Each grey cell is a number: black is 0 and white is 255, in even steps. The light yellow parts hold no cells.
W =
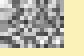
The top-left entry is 250
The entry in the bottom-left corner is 210
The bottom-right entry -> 85
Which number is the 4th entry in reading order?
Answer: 100
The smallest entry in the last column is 58
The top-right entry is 169
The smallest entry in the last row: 58
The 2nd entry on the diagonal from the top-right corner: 124
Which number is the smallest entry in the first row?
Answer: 73
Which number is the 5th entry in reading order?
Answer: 100
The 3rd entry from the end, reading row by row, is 124
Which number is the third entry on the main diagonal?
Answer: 181
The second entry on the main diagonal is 223
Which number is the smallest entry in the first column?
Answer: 73
